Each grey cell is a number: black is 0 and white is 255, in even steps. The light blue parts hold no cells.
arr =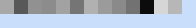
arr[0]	168
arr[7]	155
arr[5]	117
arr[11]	214

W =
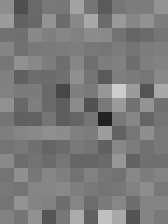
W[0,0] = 141
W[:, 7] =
[90, 107, 138, 118, 125, 90, 151, 121, 34, 157, 97, 106, 118, 116, 123, 192]
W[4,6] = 111
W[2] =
[113, 112, 136, 127, 134, 129, 140, 138, 115, 102, 107, 117]
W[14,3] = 129
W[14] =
[116, 146, 132, 129, 110, 133, 109, 123, 135, 110, 131, 132]
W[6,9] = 155
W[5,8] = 126
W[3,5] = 126
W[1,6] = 168
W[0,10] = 124
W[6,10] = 84
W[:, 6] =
[117, 168, 140, 120, 111, 116, 122, 82, 116, 124, 116, 102, 129, 121, 109, 96]
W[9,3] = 143
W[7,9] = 113
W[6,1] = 122
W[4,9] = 110
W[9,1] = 133
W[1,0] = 155
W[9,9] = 118
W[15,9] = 83
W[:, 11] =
[146, 124, 117, 127, 130, 136, 168, 112, 116, 120, 121, 112, 131, 120, 132, 121]
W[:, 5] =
[162, 135, 129, 126, 134, 143, 127, 139, 101, 128, 121, 102, 114, 127, 133, 171]
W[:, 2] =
[105, 104, 136, 121, 136, 109, 123, 126, 98, 137, 112, 115, 119, 133, 132, 145]
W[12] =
[116, 143, 119, 134, 127, 114, 129, 118, 114, 135, 124, 131]
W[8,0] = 117
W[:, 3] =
[120, 147, 127, 122, 125, 108, 105, 105, 117, 143, 101, 108, 134, 133, 129, 85]
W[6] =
[129, 122, 123, 105, 71, 127, 122, 151, 205, 155, 84, 168]
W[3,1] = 113

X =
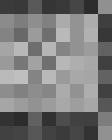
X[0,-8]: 59
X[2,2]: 155
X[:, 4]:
[57, 171, 185, 132, 183, 154, 171, 168, 77, 59]
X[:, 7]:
[144, 63, 55, 98, 64, 98, 65, 87, 125, 145]
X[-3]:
[166, 156, 146, 156, 168, 158, 167, 87]
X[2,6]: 177
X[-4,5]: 146
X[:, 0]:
[59, 139, 131, 165, 154, 186, 141, 166, 51, 65]
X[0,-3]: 70
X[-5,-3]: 168
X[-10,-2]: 44
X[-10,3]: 53
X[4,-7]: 119
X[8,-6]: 97
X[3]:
[165, 184, 110, 182, 132, 146, 156, 98]
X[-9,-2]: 172
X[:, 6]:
[44, 172, 177, 156, 168, 165, 174, 167, 64, 51]
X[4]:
[154, 119, 162, 112, 183, 174, 168, 64]
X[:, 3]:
[53, 129, 111, 182, 112, 185, 134, 156, 49, 66]

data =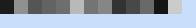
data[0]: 28
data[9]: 72
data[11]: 20
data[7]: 134

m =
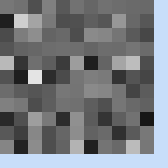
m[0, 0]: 119
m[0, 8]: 109
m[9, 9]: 90
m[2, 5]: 77
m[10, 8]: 105
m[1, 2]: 164
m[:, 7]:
[113, 86, 134, 109, 100, 122, 134, 80, 52, 106, 116]
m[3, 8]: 108
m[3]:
[85, 99, 103, 109, 111, 110, 101, 109, 108, 117, 107]
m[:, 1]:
[113, 207, 125, 99, 52, 30, 92, 120, 80, 62, 34]
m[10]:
[133, 34, 140, 78, 99, 179, 32, 116, 105, 187, 119]
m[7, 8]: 118
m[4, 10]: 77
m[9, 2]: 135
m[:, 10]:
[105, 87, 71, 107, 77, 69, 92, 97, 22, 120, 119]
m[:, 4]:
[88, 78, 105, 111, 59, 75, 119, 114, 44, 102, 99]
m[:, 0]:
[119, 31, 75, 85, 185, 82, 108, 128, 41, 88, 133]
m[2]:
[75, 125, 142, 100, 105, 77, 138, 134, 117, 90, 71]
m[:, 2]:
[79, 164, 142, 103, 111, 228, 85, 77, 158, 135, 140]
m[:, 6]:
[102, 95, 138, 101, 30, 126, 138, 94, 91, 98, 32]
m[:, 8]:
[109, 151, 117, 108, 165, 52, 117, 118, 95, 48, 105]
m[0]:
[119, 113, 79, 128, 88, 114, 102, 113, 109, 106, 105]
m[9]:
[88, 62, 135, 79, 102, 141, 98, 106, 48, 90, 120]
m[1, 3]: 121
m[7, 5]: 112

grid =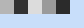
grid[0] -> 181
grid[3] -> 154

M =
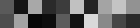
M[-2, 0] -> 90
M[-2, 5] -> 193
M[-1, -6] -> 92
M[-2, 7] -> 164
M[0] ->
[90, 20, 168, 42, 60, 193, 35, 164, 196, 146]

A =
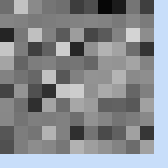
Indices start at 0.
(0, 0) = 110
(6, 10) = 128
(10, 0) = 80
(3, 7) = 179
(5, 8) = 180
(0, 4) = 111
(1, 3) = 125
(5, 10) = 142
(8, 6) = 146
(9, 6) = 116
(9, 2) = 117
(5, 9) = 138
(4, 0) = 164
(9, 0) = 86
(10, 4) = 119
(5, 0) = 130
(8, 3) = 125
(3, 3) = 97
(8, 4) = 129
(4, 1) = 100
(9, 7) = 74
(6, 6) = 145
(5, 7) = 146
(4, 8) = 148
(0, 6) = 78
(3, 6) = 145
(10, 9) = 108
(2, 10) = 141
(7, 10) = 161
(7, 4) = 109
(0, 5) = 61
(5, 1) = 115
